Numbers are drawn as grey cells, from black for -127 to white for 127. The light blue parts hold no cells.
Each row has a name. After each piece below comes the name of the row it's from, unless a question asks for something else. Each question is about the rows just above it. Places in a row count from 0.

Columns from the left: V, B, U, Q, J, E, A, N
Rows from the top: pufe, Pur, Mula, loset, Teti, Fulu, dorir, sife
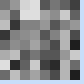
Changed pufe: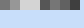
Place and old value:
3, [94]
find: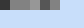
Mula
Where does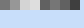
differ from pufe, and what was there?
4, [-41]

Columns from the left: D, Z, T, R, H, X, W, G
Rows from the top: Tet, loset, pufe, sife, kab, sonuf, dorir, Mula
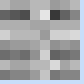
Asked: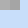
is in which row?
pufe
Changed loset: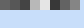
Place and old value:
2, [-50]
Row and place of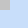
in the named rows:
Mula, 4
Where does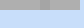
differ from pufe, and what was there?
3, [37]
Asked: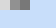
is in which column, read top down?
G
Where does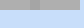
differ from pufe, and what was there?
4, [37]

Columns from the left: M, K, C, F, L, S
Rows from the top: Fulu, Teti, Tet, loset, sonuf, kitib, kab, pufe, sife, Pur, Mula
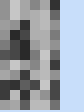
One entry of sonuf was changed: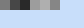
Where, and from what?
5, [18]
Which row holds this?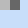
Teti
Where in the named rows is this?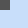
kitib, 0
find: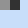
Tet
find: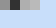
Tet
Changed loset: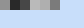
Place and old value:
3, [47]

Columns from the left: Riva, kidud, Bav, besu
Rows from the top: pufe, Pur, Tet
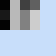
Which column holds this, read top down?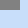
Bav
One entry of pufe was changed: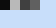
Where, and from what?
0, [-124]

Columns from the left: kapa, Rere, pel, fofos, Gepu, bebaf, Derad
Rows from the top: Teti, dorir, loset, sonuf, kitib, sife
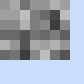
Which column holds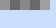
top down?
Gepu
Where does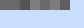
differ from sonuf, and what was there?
3, [-12]

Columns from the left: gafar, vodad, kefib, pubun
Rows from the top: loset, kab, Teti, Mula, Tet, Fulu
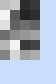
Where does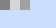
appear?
Fulu
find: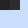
kab

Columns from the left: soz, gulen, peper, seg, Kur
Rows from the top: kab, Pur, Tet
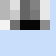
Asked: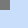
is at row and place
Pur, 3
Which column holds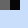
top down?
peper
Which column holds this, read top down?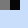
seg
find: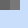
Pur
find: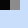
Tet
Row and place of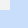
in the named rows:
Tet, 0

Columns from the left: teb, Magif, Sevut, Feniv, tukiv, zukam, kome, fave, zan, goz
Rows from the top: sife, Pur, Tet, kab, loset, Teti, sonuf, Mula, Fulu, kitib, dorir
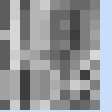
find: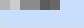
dorir
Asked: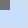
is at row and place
loset, 5
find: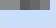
dorir
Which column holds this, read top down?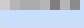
tukiv
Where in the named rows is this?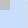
sonuf, 8
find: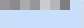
Fulu

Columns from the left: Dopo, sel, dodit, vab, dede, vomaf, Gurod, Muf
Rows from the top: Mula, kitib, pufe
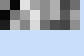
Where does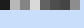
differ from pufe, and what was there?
4, [-17]
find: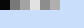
kitib
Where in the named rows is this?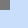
kitib, 1
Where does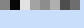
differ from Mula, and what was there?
6, [-58]
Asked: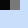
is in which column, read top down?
sel

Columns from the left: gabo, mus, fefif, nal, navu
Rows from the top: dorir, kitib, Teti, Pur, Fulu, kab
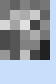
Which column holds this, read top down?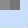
navu
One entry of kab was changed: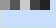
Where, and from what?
2, [64]
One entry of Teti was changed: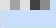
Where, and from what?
0, [86]
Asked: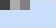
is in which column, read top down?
nal
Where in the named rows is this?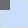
dorir, 3
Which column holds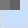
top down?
navu
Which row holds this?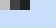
kab

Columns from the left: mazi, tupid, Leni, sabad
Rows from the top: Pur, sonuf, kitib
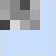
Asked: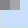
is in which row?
sonuf
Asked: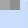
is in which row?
kitib
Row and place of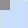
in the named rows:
kitib, 3
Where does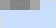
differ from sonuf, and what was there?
0, [38]

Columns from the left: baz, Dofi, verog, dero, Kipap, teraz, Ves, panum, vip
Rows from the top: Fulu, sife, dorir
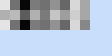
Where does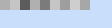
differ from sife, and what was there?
1, [58]
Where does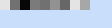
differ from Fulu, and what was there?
7, [88]

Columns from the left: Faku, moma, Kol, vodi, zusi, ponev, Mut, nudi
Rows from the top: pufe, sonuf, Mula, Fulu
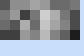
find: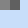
Fulu
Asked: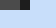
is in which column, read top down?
nudi
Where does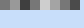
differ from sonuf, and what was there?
5, [45]
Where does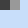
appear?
Fulu
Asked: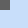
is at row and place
Fulu, 6
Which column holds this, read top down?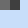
Faku

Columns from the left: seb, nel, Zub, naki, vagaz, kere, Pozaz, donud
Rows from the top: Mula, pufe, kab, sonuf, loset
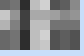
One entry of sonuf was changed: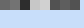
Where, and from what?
3, [62]
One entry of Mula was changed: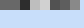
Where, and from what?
1, [-12]
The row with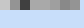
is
pufe
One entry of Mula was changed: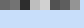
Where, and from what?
7, [9]

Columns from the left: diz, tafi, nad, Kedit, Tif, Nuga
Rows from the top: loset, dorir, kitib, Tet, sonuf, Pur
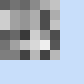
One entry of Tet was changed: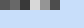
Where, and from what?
3, [78]
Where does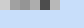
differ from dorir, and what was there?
5, [45]

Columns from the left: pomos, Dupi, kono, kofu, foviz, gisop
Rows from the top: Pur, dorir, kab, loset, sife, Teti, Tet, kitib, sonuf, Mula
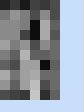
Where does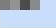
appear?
sife
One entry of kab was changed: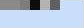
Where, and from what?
4, [41]
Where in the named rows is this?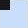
Pur, 2
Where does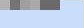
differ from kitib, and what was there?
0, [41]
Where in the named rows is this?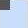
loset, 5

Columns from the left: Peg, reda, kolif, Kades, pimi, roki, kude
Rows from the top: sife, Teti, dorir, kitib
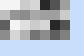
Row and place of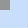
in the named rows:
Teti, 1
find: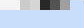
sife
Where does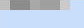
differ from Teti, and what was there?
1, [21]
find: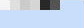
dorir
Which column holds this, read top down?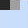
pimi
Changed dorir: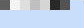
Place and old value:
3, [75]
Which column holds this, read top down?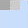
Kades

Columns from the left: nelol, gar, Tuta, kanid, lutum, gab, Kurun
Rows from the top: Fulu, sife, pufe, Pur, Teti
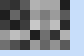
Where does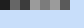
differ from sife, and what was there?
2, [-78]
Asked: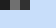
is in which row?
Pur
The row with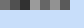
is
Teti
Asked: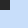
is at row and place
pufe, 6
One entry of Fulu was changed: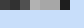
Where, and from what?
2, [-37]
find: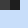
pufe

